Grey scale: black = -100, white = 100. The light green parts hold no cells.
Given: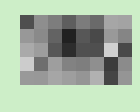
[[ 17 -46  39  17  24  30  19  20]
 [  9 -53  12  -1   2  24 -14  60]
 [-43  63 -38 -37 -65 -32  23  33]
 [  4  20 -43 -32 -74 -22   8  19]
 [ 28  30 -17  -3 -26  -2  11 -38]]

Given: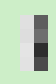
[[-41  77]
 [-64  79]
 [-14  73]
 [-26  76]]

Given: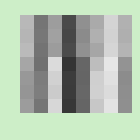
[[ 12  78  56 -21 -57  69  -8  22]
 [ 11  72  63 -19 -54  59  -1  17]
 [ 10  76  62 -21 -53  64  -3  19]
 [ 15  80  48 -20 -59  72 -12  30]
 [ 41  67  30  14 -41  22 -10  46]
 [ 37  65  38   9 -44  26  -7  42]
 [ 39  66  33  13 -42  23  -8  44]]

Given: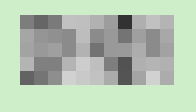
[[ 35  64  29 -34  34  52  58  64  11  -8 -22]
 [ 39  41  38 -36  -1  50  61  41   0   0  41]
 [ 27   9  36  21  20 -10  40   9  25  20  28]
 [ 32   9  25  -9  20   9  48   9  13  17  30]
 [ 41  51  37 -61  23  39  50  51  -4 -20  -2]]

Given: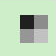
[[ 51  18]
 [ 10 -75]]

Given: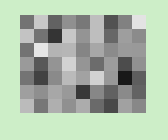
[[  7  26 -43 -17  35  13  37  -7  47]
 [-22   8 -24   6 -56  20  31  12  25]
 [-26 -81  19  65  27  46   8 -48  -9]
 [ 14 -40  22 -15  17  65  16 -31  21]
 [ 20  21   9  31   4  43  41  80 -10]
 [  9  24 -19  49  16  56 -59 -10  53]
 [ 78   1 -36  49  -6  13 -23  57 -10]]

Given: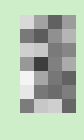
[[-20  62  56  -3]
 [ -1 -15  -6  81]
 [-23  -7  30  91]
 [ 34   0 -52  19]
 [  5  -4  56  62]
 [ 42  13 -28  -5]
 [ 22 -24  27  70]]

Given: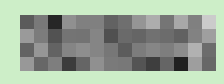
[[-19  24 -75 -21 -51 -34  -6  -4  13 -21 -53  -1 -19  19]
 [-15  39  10  -1   5  -3 -28  -7   4  11   4 -22  18 -22]
 [ 25   2 -24 -15 -11 -21 -17 -37   4 -10  -9 -36  -3  21]
 [ 59   0  32  -8  36  17 -13 -23   0   0  13 -70  -5 -29]]
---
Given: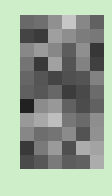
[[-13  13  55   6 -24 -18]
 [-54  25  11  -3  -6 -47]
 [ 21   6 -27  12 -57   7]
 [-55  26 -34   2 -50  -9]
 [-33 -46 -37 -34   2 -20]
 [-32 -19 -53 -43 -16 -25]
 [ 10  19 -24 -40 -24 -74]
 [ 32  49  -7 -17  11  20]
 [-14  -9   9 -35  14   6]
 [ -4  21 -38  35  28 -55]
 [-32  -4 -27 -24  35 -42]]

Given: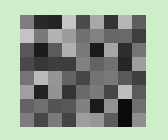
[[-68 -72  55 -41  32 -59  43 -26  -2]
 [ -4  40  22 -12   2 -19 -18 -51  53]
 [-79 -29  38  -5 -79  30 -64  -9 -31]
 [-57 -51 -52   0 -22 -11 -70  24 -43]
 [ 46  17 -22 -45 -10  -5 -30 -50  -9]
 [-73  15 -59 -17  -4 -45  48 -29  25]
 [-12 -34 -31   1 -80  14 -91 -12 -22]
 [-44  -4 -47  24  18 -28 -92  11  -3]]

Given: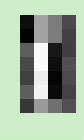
[[ 28  -3 -42 -90]
 [ 28  -3 -49 -99]
 [ 95 -81 -50 -27]
 [ 95 -88 -37 -43]
 [ 86 -96 -41 -49]
 [ 90 -92 -48 -27]
 [ 21 -12 -37 -57]]

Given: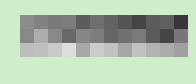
[[  2  -5  -3 -28 -14 -22 -34 -47 -28 -25 -58  10]
 [ 36   7 -18   5  -2 -20 -11  -4 -29 -46  -6   7]
 [ 50  58  73  32  59  51  30  51  40  34  25  48]]

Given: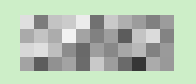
[[ -3  53  59  85 -11  58  37  22   0  22  75]
 [ 53  35  90  28   1  24 -28  54  72   3  33]
 [ 75  49  10 -18  24   7  31  44   1  21  69]
 [-27  14  28 -16  58  23 -17 -58  34  20  28]]

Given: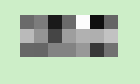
[[ -3 -80 -17  98 -88 -21 -17]
 [ 16 -46  24  39  37  52  46]
 [-20   3   3  19 -56 -11 -19]]

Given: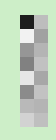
[[ 48 -77]
 [ 26  90]
 [ 41  18]
 [ 51   1]
 [ 31  80]
 [ 52   9]
 [ 41  45]
 [ 50  65]]

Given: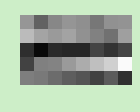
[[-23   6  17  12  -7  14  15  18]
 [ 29  21  28  14   1 -11  25  47]
 [-93 -67 -70 -70 -47 -60 -46 -64]
 [  0   3  21  35  50  63  96 -48]
 [ -5 -15 -26 -33 -49 -29 -62  -1]]

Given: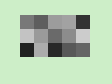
[[-26  22  27 -61  -6]
 [ 21 -17  10  60  53]
 [ 35 -69 -31 -21 -74]]
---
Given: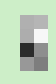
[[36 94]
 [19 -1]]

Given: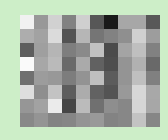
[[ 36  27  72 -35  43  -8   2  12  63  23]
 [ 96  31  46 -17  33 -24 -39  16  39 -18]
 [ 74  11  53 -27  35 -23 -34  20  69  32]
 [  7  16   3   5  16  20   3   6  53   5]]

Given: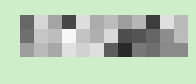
[[-13  55  48  94  53  38  70 -39 -33 -20  10  47]]

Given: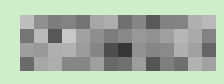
[[ -8  45 -32  56  26  11  -3   7  19  14  25  43  33   3]
 [-16  30  36   5   5  25 -18 -11  23 -33  -1 -13  40  26]]

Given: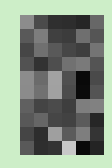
[[-30  -2 -50 -53 -13 -33]
 [-36 -61 -39 -11  -4 -34]
 [  9 -11  26 -40 -91 -34]
 [-31 -20 -45 -48 -29 -70]
 [-30 -64 -60  57 -93 -72]]

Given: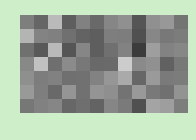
[[ 41   3   0 -12 -22 -26  -1  -2 -37   6  -6  -3]
 [  7  51 -13   9  -6 -18 -17  60   8  13 -24  -6]
 [ 20  -1 -18  17 -11  16  12 -10  20  -5 -12  15]]
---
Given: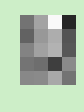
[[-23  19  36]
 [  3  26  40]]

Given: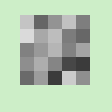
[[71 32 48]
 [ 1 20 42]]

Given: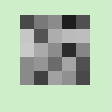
[[ 55 -34  36]
 [ 58  33  10]]

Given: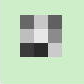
[[ 49  81   9]
 [-54 -66  59]]

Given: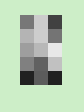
[[41 61 -9]
 [24 44 82]]

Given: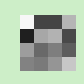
[[-76  31  40]
 [ 23 -18  -1]]

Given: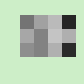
[[31  2 54]
 [11  2 38]]

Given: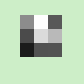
[[-41  72  45]
 [-79 -36 -35]]

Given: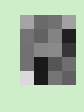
[[-10 -23   3]
 [-11   6   8]]
